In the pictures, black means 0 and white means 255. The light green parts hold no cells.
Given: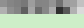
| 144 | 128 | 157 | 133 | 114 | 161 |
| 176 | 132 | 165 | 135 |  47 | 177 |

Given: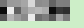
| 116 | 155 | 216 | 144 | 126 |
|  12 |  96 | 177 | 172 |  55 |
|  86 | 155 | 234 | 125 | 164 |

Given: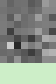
| 120 | 112 |  90 | 154 |
| 115 | 109 | 102 | 136 |
| 121 | 139 | 117 | 124 |
| 123 |  97 | 116 | 126 |
| 123 | 118 | 127 | 122 |
| 104 |  70 |  61 | 172 |
| 112 |  39 | 124 |  99 |
| 106 |  99 |  61 | 169 |
| 127 | 146 | 104 | 139 |

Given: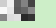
| 206 |  95 |  67 |
| 249 |  90 | 135 |
| 134 | 224 |  52 |

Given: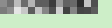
| 140 | 187 | 180 |  94 | 153 | 105 | 196 |
| 123 | 229 |  92 | 133 | 208 | 133 |  72 |

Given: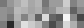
| 120 | 171 | 167 | 118 | 156 | 130 |
| 146 | 185 | 164 | 133 | 180 |  98 |
| 146 | 178 | 172 | 218 |  88 | 138 |
| 124 | 160 | 203 | 128 | 115 | 175 |
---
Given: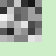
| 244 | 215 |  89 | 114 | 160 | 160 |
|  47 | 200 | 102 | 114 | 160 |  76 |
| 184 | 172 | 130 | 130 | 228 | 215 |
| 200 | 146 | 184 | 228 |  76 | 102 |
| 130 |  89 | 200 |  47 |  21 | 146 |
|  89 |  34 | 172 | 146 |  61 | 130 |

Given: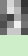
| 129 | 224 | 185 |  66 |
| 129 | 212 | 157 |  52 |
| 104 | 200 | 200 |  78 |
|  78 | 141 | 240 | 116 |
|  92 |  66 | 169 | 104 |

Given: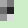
| 151 | 221 |
| 167 | 121 |
| 106 |  36 |

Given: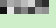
|  17 | 227 |  90 | 130 |  61 | 158 | 145 |
| 116 | 172 | 158 | 187 | 211 |  77 |  45 |

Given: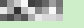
| 232 | 173 |  49 | 188 | 232 | 133 | 173 | 248 | 133 |
|  87 | 158 | 203 | 248 |  63 |  75 | 101 | 158 | 117 |
| 101 |  75 | 117 |  87 | 173 | 232 | 216 | 216 | 203 |

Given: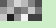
| 158 | 186 | 107 | 131 | 199 | 119 |
|  93 | 158 | 213 | 186 | 131 |  78 |
| 199 |  32 | 143 | 242 |  64 |  64 |

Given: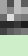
| 107 | 221 | 134 | 121 |
| 163 | 134 | 190 | 177 |
|  67 |  93 | 107 | 121 |
| 163 |  80 | 190 |  93 |
|  42 |  42 |  55 |  28 |

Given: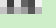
| 195 | 116 | 183 | 158 |  87 | 183 |
| 227 |  62 | 227 | 100 |  75 | 243 |

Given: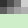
|  95 | 134 | 161 | 175 |
|  49 |  79 | 121 | 207 |
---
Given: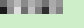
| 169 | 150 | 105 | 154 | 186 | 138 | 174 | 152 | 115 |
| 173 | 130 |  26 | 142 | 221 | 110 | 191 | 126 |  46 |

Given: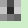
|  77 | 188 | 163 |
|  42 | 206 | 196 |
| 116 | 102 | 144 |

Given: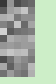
|  95 | 105 |  55 | 149 |  77 |
| 197 | 129 |  93 | 160 | 172 |
| 143 | 142 | 174 | 183 | 121 |
| 106 | 164 | 131 | 112 | 196 |
| 118 | 126 | 209 |  92 | 112 |
| 157 | 178 |  93 | 174 | 161 |
| 156 | 155 | 149 | 156 | 148 |
| 190 | 137 | 180 | 197 | 185 |
| 138 | 122 |  76 | 112 | 154 |
| 128 | 183 | 167 |  96 | 140 |
| 115 | 175 | 113 | 155 | 127 |

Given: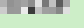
|  92 | 168 | 177 | 146 | 154 | 162 | 141 | 225 | 120 | 193 |
| 135 | 223 | 204 | 152 | 153 | 234 |  59 | 193 | 159 | 157 |

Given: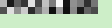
|  48 | 117 | 182 |  25 |  94 |  54 | 225 |  71 | 193 | 123 | 246 |  20 | 144 | 122 |
|  99 |  74 |  80 | 222 | 140 | 203 |  43 | 112 | 177 |  15 | 158 |  15 | 137 |  26 |

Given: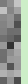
| 145 | 196 | 124 |
| 134 | 161 | 193 |
| 147 | 109 | 137 |
| 145 |  80 | 131 |
| 110 | 111 | 128 |
| 102 |  83 | 112 |
|  50 | 180 | 151 |
| 141 | 165 | 111 |
| 154 | 157 | 110 |
|  85 | 155 | 159 |
| 164 | 177 | 178 |
| 147 |  76 |  99 |

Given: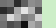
| 142 | 133 | 113 | 119 |  43 |  96 |
| 180 |  80 |  42 |  65 | 169 | 228 |
| 138 | 212 | 124 | 219 | 180 | 124 |
| 170 | 144 | 113 |  76 |  91 |  16 |

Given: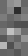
| 154 | 102 | 108 | 143 |
|  45 | 115 | 108 | 133 |
| 115 | 129 | 124 | 104 |
|  81 |  79 | 103 |  96 |
| 156 | 110 | 125 | 193 |
| 101 | 149 |  88 | 117 |
| 123 | 110 | 183 |  80 |
|  87 | 110 |  99 | 102 |
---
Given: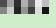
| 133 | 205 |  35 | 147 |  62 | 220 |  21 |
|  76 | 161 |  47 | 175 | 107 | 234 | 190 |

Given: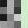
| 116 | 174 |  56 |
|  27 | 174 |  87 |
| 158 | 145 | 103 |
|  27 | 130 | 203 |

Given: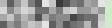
|  95 | 152 | 124 | 167 | 197 | 182 | 228 |  95 | 139 |  83 | 111 | 124 | 182 | 111 | 213 |
| 167 | 197 | 139 | 182 | 152 |  83 | 167 | 124 | 139 | 139 |  70 |  95 | 111 | 111 | 197 |
| 182 |  95 | 152 | 197 | 124 |  83 | 228 | 197 |  58 |  83 | 124 | 111 | 167 | 152 | 228 |
| 213 | 139 | 182 | 213 | 197 | 111 | 111 | 167 | 124 | 197 | 213 | 152 | 152 | 182 | 152 |

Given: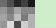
| 107 |  77 |  38 |  65 |  24 |
| 150 | 220 |  77 | 206 | 177 |
| 150 | 122 | 165 | 135 | 135 |
| 165 | 135 | 191 | 122 | 177 |

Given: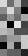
|   5 | 169 |  35 | 200 |
| 185 | 169 |  80 |  80 |
| 125 |  96 |  96 |  35 |
|  96 | 153 | 109 | 169 |
| 138 | 216 | 125 |   5 |
| 109 | 153 | 153 | 200 |
| 216 | 109 | 185 |  66 |
| 200 |   5 | 230 |  66 |

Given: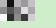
| 139 |  84 | 125 | 222 | 169 |
| 250 |  45 | 139 |  59 | 207 |
| 182 |  18 | 182 | 155 | 194 |
